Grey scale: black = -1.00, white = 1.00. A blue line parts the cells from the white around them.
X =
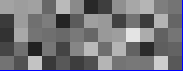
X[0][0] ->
0.28
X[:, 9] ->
[0.31, -0.09, 0.79, -0.23, -0.06]
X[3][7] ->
-0.14
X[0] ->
[0.28, 0.23, 0.26, -0.19, 0.46, 0.08, -0.69, -0.51, 0.13, 0.31, 0.42, -0.01, -0.09]
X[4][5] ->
-0.52
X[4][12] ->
-0.31
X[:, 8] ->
[0.13, -0.49, 0.24, 0.42, -0.09]
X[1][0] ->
-0.54
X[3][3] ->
-0.07
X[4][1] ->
-0.36
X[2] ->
[-0.61, 0.32, -0.09, -0.13, -0.18, -0.05, -0.19, 0.20, 0.24, 0.79, 0.35, -0.24, -0.08]
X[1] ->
[-0.54, 0.22, -0.12, -0.02, -0.72, -0.29, 0.25, 0.20, -0.49, -0.09, -0.53, 0.41, -0.21]
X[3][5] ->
0.05

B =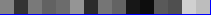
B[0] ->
0.03
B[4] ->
-0.15
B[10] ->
-0.90
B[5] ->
0.17
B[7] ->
-0.08

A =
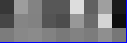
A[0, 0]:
-0.57
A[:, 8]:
[-0.80, -0.89, -0.07]
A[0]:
[-0.57, 0.23, 0.03, -0.32, -0.32, 0.73, -0.24, 0.25, -0.80]
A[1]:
[-0.45, 0.04, 0.02, -0.34, -0.40, 0.19, -0.16, 0.67, -0.89]
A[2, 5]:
0.02
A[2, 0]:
-0.03
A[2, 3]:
0.02

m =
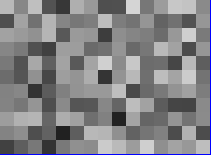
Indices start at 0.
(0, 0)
0.45
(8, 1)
0.39
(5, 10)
-0.13
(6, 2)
-0.60
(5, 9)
0.44
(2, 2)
0.14
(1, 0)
-0.38
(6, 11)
-0.05
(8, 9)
0.29
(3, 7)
-0.11
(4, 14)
-0.26
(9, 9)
-0.23
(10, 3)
-0.60
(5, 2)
0.14
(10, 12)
0.28
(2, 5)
0.21
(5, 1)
-0.33
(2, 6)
0.18
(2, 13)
0.62
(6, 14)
-0.02
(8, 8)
-0.73
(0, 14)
0.08
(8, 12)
0.16
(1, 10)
0.17
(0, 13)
0.53
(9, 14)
-0.40
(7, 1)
-0.07
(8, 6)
-0.13
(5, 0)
-0.15
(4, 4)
0.28
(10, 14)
0.49
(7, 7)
0.06
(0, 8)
-0.37
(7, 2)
0.17
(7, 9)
0.48
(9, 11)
0.01

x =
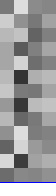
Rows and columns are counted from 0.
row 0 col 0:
-0.05
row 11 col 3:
0.37
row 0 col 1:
0.73
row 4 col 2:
-0.14
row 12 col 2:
0.04
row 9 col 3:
0.02
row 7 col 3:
0.52
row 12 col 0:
-0.15
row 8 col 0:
0.44
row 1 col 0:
0.61
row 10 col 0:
-0.22
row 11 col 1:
-0.52
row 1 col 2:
-0.06
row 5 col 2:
0.37
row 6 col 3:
0.29
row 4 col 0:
0.30
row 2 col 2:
-0.22

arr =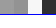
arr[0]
0.22
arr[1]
0.15
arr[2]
0.94

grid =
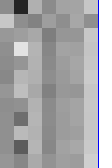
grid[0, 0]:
0.10
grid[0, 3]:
0.09
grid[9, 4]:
0.22
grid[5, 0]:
0.07
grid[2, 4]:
0.18
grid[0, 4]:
0.28
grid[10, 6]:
0.58
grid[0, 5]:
0.29
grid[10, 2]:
0.42
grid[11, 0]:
0.18
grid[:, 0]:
[0.10, 0.56, 0.19, 0.12, 0.10, 0.07, 0.18, 0.11, 0.13, 0.13, 0.13, 0.18]
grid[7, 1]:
0.14
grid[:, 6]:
[0.55, 0.12, 0.56, 0.54, 0.55, 0.59, 0.55, 0.56, 0.55, 0.55, 0.58, 0.62]
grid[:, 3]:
[0.09, 0.24, -0.01, 0.06, 0.08, 0.11, 0.01, 0.09, 0.10, 0.08, 0.06, 0.15]
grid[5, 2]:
0.38
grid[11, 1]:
0.06
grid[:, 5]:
[0.29, 0.31, 0.18, 0.26, 0.30, 0.29, 0.18, 0.29, 0.29, 0.25, 0.32, 0.22]
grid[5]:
[0.07, 0.43, 0.38, 0.11, 0.21, 0.29, 0.59]
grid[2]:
[0.19, 0.24, 0.32, -0.01, 0.18, 0.18, 0.56]

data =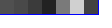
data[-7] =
-0.37
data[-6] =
-0.43

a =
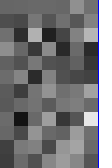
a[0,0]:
-0.20
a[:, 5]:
[0.13, -0.32, 0.02, -0.17, -0.24, -0.44, -0.05, -0.01, -0.33, 0.22, 0.29, 0.06]
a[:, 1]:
[-0.19, -0.43, -0.65, -0.19, -0.36, 0.04, -0.52, -0.18, -0.85, -0.43, -0.04, -0.16]
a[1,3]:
-0.33
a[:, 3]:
[-0.18, -0.33, -0.75, 0.09, -0.36, 0.02, 0.15, -0.29, 0.24, -0.18, -0.42, 0.06]
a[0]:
[-0.20, -0.19, -0.18, -0.18, -0.19, 0.13, -0.12]
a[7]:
[-0.30, -0.18, -0.10, -0.29, -0.07, -0.01, -0.17]
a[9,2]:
0.16
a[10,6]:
-0.17
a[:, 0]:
[-0.20, -0.39, -0.12, 0.11, -0.24, -0.15, -0.29, -0.30, -0.16, -0.19, -0.50, -0.52]
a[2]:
[-0.12, -0.65, 0.39, -0.75, -0.46, 0.02, 0.43]
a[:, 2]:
[-0.18, -0.07, 0.39, -0.56, -0.06, -0.66, -0.09, -0.10, -0.18, 0.16, 0.01, -0.37]

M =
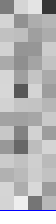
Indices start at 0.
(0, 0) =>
-0.03
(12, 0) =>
0.39
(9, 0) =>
0.56
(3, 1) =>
0.17
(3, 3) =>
0.60
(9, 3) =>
0.23
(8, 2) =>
0.30
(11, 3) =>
0.46
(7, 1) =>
0.54
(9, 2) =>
0.65
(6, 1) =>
-0.32
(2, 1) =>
0.49
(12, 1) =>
0.46
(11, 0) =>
0.59
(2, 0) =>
0.51
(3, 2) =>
0.18
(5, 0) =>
0.68
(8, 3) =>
0.58
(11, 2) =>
0.62

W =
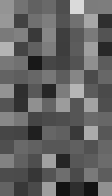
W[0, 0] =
0.16
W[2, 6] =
-0.04
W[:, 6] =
[-0.03, 0.31, -0.04, 0.25, 0.12, -0.41, -0.29, 0.28, -0.16, 0.34, -0.36, -0.27, -0.04, -0.85]
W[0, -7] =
-0.10
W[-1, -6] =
-0.42
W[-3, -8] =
0.02
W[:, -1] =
[-0.02, -0.63, -0.35, -0.69, -0.28, -0.19, -0.42, -0.39, -0.19, -0.32, -0.19, -0.15, -0.27, 0.14]
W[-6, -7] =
-0.06
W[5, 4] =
-0.27
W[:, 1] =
[-0.10, -0.48, 0.01, -0.47, -0.11, -0.26, -0.64, -0.62, -0.06, -0.47, -0.18, -0.24, -0.41, -0.56]
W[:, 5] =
[0.71, -0.11, -0.30, -0.28, -0.35, 0.05, 0.43, -0.33, -0.33, -0.55, -0.25, -0.32, -0.42, -0.64]
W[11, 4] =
-0.71
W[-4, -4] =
-0.32
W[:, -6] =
[-0.24, -0.12, -0.55, -0.24, -0.81, -0.19, -0.31, 0.13, -0.46, -0.76, -0.24, -0.39, -0.58, -0.42]
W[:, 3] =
[-0.18, -0.01, 0.06, -0.01, -0.45, -0.06, -0.70, -0.21, -0.41, -0.20, -0.32, 0.26, -0.34, 0.24]
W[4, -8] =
-0.06
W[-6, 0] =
0.07
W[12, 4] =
-0.14
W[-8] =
[0.15, -0.64, -0.31, -0.70, -0.02, 0.43, -0.29, -0.42]
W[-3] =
[0.02, -0.24, -0.39, 0.26, -0.71, -0.32, -0.27, -0.15]
